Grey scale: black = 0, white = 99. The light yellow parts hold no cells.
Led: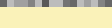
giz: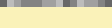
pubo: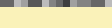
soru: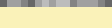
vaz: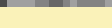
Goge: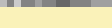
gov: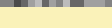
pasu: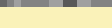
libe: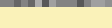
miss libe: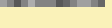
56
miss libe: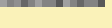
67
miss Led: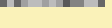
45

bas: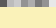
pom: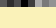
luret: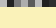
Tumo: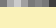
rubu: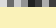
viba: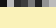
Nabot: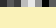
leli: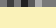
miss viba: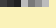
7
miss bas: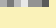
79
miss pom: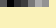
30
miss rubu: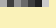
85
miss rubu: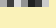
41
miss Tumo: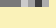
52
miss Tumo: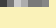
62

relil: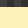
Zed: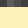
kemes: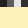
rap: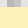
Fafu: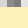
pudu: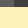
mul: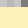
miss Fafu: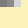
89
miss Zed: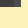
36
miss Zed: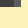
30
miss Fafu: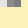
83
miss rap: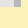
77
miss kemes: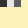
13
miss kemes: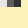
13

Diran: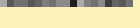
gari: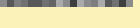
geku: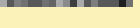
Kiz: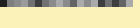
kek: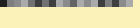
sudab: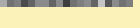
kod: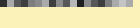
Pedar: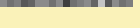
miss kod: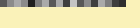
71
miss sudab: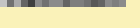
29
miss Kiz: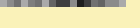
60
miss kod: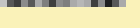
18

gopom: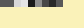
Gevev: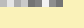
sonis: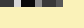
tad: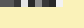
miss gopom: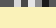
16
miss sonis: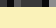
84
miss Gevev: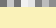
67
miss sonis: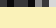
34
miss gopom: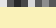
10
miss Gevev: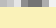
50
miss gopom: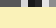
28

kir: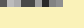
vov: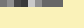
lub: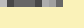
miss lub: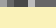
67
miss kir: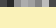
34
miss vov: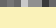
28
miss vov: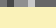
22
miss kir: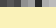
51
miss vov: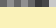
46

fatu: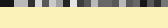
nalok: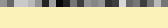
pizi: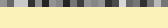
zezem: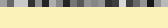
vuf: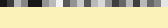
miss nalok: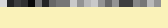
62
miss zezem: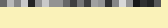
67
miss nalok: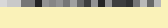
3
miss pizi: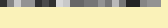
24
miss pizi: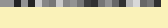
29

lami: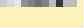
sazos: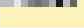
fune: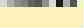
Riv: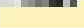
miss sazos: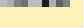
89
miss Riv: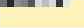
62
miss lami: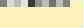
79
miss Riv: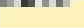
16

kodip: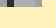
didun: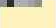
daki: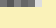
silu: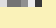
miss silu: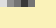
92
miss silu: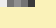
86
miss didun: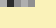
62
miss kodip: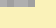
17
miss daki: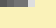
51
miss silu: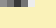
86
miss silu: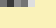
92

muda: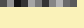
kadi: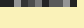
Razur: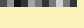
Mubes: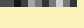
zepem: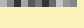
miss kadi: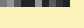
30
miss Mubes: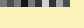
25

